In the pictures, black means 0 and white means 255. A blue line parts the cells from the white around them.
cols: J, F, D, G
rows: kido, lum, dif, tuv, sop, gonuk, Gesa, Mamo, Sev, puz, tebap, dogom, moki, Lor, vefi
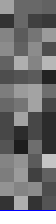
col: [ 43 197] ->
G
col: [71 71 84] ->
J
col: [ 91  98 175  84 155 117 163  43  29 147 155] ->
F
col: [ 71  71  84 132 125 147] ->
J
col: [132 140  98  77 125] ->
J

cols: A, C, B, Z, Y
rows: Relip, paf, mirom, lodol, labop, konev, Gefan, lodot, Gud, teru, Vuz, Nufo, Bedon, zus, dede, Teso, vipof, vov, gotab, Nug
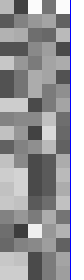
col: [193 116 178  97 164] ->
Y
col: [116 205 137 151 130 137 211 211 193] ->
C
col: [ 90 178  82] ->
A
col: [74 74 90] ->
B
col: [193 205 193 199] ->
A
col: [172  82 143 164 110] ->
Y

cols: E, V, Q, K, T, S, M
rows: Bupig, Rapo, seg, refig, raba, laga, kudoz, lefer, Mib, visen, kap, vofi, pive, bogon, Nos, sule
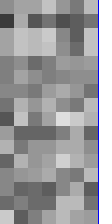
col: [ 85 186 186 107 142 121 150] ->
Q
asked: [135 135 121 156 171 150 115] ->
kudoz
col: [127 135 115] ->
E
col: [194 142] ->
V
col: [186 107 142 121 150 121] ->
Q
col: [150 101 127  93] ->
V

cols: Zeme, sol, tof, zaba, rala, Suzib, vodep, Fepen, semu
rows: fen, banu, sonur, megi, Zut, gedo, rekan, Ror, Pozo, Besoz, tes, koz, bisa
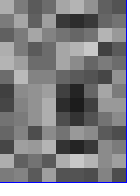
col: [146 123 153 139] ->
semu
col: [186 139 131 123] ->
sol
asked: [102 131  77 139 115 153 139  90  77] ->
Besoz
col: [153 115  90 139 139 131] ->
Fepen
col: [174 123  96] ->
Zeme
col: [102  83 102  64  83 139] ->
vodep
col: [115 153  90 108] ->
semu

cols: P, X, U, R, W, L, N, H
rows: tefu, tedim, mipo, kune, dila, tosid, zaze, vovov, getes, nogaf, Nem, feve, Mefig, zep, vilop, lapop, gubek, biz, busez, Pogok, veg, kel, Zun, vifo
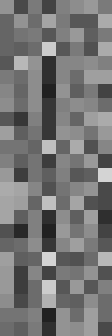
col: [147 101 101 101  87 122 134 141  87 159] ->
P
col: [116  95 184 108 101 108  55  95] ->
X
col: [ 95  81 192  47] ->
R
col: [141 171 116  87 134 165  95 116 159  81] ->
L

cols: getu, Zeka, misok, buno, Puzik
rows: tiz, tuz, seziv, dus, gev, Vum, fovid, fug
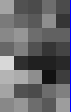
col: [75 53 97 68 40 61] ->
Puzik
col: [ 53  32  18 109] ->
buno
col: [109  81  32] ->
misok
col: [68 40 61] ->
Puzik
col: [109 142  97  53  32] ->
buno
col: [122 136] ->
getu
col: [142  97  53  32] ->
buno

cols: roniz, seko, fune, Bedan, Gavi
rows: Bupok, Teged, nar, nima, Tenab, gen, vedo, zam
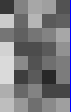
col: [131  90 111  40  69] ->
Bedan
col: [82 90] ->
fune

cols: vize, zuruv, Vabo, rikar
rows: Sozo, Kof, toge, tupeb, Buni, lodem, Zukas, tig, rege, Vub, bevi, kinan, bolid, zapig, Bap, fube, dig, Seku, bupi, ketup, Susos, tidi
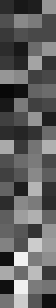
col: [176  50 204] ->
Vabo
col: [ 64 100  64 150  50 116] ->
Vabo
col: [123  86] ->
Vabo
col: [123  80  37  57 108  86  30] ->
zuruv
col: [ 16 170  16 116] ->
vize
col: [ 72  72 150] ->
rikar

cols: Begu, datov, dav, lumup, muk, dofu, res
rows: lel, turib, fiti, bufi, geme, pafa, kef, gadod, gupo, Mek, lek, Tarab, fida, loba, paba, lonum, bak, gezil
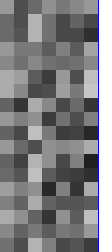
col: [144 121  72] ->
muk
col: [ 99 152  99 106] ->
Begu
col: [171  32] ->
res
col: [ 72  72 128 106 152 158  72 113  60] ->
muk
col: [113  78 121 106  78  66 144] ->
dofu

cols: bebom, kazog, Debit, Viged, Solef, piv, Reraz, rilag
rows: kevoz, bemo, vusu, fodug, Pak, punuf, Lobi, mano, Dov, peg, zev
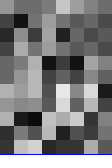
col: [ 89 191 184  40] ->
Viged
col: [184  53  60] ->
Reraz
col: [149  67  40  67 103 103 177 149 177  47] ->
bebom
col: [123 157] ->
Viged
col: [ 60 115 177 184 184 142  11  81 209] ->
Debit
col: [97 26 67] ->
rilag

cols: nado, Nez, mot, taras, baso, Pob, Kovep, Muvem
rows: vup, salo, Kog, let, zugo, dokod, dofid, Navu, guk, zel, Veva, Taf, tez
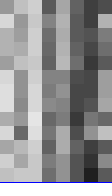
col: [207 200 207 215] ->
mot
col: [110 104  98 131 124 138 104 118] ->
taras
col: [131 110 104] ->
taras
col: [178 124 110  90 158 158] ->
Muvem
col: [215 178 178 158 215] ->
nado
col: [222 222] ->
nado
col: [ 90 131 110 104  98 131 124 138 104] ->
taras

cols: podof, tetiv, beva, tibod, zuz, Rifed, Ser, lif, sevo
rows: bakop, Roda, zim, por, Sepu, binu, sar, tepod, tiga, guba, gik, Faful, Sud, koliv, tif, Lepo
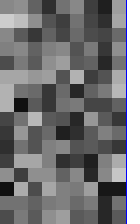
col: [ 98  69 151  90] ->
Ser
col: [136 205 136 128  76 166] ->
podof
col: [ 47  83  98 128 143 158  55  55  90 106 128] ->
tibod
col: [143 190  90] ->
tetiv
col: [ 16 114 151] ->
tetiv
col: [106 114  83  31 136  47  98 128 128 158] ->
zuz
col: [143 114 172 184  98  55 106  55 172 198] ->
sevo

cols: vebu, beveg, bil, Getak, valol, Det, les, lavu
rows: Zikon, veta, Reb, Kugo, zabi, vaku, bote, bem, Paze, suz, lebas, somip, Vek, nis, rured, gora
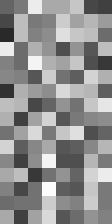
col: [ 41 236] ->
vebu
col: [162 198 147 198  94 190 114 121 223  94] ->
Det
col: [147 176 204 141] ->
Getak
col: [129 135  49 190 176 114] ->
vebu
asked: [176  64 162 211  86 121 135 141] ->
Paze
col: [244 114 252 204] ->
Getak

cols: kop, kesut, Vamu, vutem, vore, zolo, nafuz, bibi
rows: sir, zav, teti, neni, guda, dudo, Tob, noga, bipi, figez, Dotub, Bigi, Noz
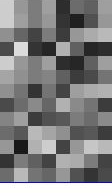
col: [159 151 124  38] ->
vutem
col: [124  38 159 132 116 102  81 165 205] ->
vutem
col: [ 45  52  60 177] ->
vore
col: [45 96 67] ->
vore
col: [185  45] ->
bibi
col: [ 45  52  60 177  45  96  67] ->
vore

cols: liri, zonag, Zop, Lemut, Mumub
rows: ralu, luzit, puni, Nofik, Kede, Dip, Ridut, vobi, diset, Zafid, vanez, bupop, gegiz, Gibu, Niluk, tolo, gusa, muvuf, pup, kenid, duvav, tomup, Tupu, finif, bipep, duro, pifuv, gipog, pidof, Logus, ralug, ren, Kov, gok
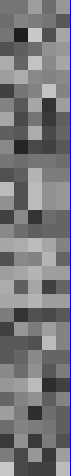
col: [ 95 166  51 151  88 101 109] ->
zonag
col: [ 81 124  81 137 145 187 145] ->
Zop
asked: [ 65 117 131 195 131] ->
Ridut
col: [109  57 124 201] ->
liri
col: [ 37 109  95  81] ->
zonag
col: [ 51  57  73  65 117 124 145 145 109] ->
Lemut

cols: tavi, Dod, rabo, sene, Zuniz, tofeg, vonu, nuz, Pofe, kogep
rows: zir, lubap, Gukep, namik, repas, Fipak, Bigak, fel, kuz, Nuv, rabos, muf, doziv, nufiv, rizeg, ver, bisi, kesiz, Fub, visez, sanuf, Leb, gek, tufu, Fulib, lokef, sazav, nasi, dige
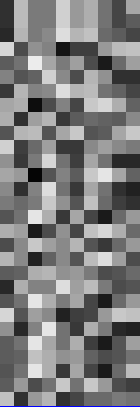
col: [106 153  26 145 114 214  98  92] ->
nuz
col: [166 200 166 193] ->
vonu
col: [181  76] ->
Dod

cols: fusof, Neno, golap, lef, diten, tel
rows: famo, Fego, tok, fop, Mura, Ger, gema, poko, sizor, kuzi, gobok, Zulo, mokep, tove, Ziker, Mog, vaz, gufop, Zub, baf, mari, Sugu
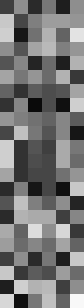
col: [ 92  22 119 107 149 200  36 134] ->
tel
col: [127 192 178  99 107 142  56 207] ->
Neno
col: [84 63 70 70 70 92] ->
lef
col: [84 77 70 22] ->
golap
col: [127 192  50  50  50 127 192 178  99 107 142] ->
Neno
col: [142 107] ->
lef
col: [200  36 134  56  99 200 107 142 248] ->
tel

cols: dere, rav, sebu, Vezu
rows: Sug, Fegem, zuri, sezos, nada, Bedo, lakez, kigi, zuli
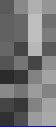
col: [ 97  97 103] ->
dere
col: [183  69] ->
sebu
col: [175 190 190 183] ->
sebu
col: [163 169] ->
Vezu
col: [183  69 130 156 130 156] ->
sebu
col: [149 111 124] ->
Vezu

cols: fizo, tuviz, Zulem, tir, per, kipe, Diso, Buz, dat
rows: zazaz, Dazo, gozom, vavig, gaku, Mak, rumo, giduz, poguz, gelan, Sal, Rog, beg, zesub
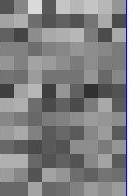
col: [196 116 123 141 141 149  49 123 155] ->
Diso
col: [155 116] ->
tir
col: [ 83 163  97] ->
fizo
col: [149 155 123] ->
Buz

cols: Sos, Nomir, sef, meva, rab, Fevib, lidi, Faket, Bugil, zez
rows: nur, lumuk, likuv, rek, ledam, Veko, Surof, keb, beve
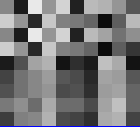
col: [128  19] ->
rab
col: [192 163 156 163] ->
Faket
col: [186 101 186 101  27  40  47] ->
lidi
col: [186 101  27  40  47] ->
lidi

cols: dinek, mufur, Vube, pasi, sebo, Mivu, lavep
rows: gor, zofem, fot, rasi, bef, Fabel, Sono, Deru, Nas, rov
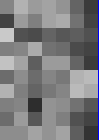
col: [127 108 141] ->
dinek
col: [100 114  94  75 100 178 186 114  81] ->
Mivu

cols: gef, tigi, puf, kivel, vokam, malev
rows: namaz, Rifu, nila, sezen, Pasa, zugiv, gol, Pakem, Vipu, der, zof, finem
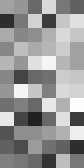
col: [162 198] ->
malev
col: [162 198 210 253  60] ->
malev

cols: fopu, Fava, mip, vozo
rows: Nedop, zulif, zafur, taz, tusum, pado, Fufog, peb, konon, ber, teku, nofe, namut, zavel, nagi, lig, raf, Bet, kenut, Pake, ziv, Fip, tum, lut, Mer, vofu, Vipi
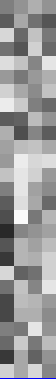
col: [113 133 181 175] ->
mip
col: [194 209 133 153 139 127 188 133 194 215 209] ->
mip
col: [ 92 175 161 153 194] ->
fopu
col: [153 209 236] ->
fopu
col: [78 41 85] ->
fopu
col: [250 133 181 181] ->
Fava

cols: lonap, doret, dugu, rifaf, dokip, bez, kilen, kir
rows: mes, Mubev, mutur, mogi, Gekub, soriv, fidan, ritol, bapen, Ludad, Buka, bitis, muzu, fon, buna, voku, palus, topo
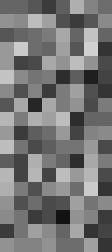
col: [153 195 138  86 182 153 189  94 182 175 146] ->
lonap
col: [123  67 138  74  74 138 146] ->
rifaf
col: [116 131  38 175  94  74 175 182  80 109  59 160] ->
dugu
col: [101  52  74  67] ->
kir
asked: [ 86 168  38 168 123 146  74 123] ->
ritol
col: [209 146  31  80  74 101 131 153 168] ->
kilen
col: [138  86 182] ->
lonap

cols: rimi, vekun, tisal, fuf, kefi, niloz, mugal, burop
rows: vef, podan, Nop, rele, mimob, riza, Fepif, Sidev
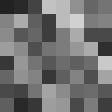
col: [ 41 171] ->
vekun
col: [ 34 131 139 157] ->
rimi
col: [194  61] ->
fuf
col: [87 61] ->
burop
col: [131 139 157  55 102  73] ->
rimi
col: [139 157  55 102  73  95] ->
rimi
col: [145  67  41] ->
vekun

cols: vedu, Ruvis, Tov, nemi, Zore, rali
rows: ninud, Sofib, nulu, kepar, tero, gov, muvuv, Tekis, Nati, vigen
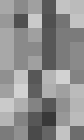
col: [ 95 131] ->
Tov
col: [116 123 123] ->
Zore

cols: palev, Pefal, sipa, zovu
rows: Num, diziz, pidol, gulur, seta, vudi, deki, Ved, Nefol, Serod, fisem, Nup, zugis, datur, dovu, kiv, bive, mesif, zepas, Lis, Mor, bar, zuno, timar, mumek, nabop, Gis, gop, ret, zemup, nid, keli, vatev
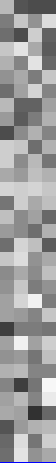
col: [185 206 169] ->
zovu
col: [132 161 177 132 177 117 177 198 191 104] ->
zovu

